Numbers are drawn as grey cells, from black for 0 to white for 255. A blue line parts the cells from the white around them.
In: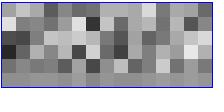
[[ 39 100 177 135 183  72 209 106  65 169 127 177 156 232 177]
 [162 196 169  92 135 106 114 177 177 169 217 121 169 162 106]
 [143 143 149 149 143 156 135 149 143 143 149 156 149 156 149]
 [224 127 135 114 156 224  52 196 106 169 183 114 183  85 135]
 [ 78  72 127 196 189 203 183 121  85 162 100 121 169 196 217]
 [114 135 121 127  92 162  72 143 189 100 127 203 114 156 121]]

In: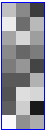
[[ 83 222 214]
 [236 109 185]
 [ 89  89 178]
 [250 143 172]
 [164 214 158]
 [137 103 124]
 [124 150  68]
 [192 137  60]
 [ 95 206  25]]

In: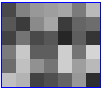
[[ 73 130 152 158 166 123 185]
 [109 192 145 116 206 158 185]
 [ 87  59 138 166  59 101 109]
 [123 200  94  94 206 116 213]
 [ 66 116  73  87  38  94  53]
 [192 179  66  79 101 152  46]]

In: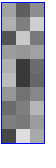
[[176 127 207]
 [108 127 182]
 [ 71 222 169]
 [156 150 162]
 [127 121 156]
 [162  95 142]
 [150 114 135]
 [ 83 201 121]
 [176  57 108]
 [188  57 102]]

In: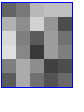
[[178 141 210 149  77]
 [ 99 120 184 191 191]
 [127 171 141  65  77]
 [ 91 171 113  83 105]
 [216 127  91 157 113]
 [223 135  57 157 127]]

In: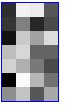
[[ 47 242 235  87]
 [  5 250 182 114]
 [ 19 201 162 221]
 [209 175 121  74]
 [189 215 100 100]
 [142 195  87 168]
 [ 54 128  39  74]]

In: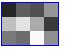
[[122 109 250 144]
 [191 227 170  58]
 [ 38  94  80 150]]

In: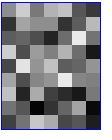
[[ 64 115 199 171  71  86  30]
 [193  36 171  64  43  24 121]
 [205  78 156 128 179 109  24]
 [ 71 227 148 193  93 101 148]
 [ 51 164 142 142  51  93 185]
 [164  78 134 148 234 134 128]
 [142 205 121 179 193  86  57]
 [ 93 101  78  36 109 234 115]
 [115  86   4  51 101 164  10]]
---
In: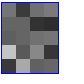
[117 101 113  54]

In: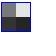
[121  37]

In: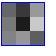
[102  27  94]

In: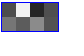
[77 92]

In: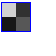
[209  87]

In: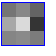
[117 218 124]

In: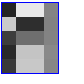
[ 36  45 111 137]
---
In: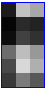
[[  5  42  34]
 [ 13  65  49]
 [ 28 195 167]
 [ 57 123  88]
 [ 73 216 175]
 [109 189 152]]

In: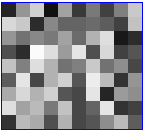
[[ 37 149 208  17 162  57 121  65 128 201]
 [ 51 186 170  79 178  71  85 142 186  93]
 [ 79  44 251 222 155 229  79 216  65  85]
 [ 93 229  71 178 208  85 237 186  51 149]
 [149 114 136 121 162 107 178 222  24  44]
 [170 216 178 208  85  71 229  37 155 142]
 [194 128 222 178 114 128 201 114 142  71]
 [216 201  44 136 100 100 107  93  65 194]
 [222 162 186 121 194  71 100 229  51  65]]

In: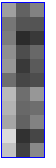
[[110  70  77]
 [118  84  84]
 [124  43  57]
 [143  77 104]
 [151  57  90]
 [159  98 130]
 [166  98 130]
 [179 104 110]
 [186 110 151]
 [194  64 137]
 [218  49  70]]

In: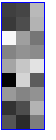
[[  3 212  92]
 [ 50  77 179]
 [ 57  77 179]
 [ 63  69 185]
 [ 85  43 125]
 [132 146 139]
 [153 132 146]
 [165 198 227]
 [248 159 118]]

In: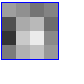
[[ 52 201 235 138]
 [ 80 170 185 108]
 [123 177 193 152]
 [158 144 116 131]]

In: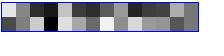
[[ 73 127 203   0 222 167 105 243 142 216 154 148  86 119]
 [230 134  45  24 195  60  45  92 154  37  60  66 173 119]]
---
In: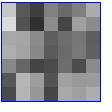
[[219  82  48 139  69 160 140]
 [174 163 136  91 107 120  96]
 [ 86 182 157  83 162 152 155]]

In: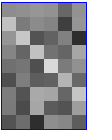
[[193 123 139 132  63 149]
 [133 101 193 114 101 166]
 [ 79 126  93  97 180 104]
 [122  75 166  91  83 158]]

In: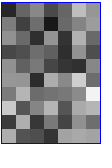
[[125  64 110  24 105 132 156]
 [ 71  79 110  96  46 146  78]
 [151 149  44 173 137 206 109]
 [201  85 133 181  85 170 181]
 [174  83  78  52 163 169 163]]

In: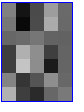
[[119   9  75 171 105]
 [ 62 176 142  63 100]
 [132  53  84 142 104]]

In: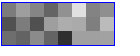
[[ 81 124  80 158 173 170 127 187]]

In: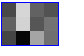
[[ 98 211  86 115]]

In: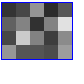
[[ 97 131  49 130 225]
 [150  85  84  76 157]]

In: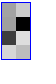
[[159   1]
 [214 189]]
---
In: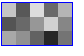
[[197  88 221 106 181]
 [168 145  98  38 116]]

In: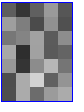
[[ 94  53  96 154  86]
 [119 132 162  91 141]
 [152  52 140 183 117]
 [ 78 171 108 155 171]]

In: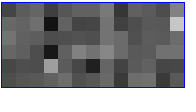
[[ 69  92 101  63  86  97  97 121  54  96  91  77 130]
 [115  97  93  77  79  82  79 115 107  80  92  90 108]
 [ 71  78  77 158  91  71  32 101  67  90  97  70  71]]

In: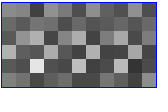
[[139 133  65 145 122  78 142  96  80 144  78]
 [ 89 147 176  70 133 173  67 125 168  74 125]
 [ 89  78 229  80  72 190  65  75 186  52  75]]

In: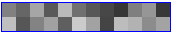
[[129 102 166  89 186 112  87  71  54 127 150  56]]

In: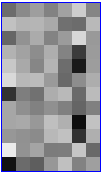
[[108 138 158 130 161 205 133]
 [102 146 171 131 155 215 153]
 [199 169 134 180 109  25 157]
 [ 50 126 113 173 185 106 187]
 [166 169 152 191 176  14 194]
 [235 146 164 124 125 198 105]]
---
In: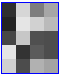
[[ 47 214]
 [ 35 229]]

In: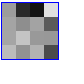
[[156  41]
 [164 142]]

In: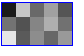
[[ 26 199]
 [115  82]]

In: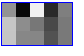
[[147   9]
 [198 141]]

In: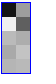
[[ 20 157]
 [240  95]]

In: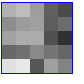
[[177 189]
 [141 155]]

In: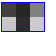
[[ 64  38]
 [198  45]]
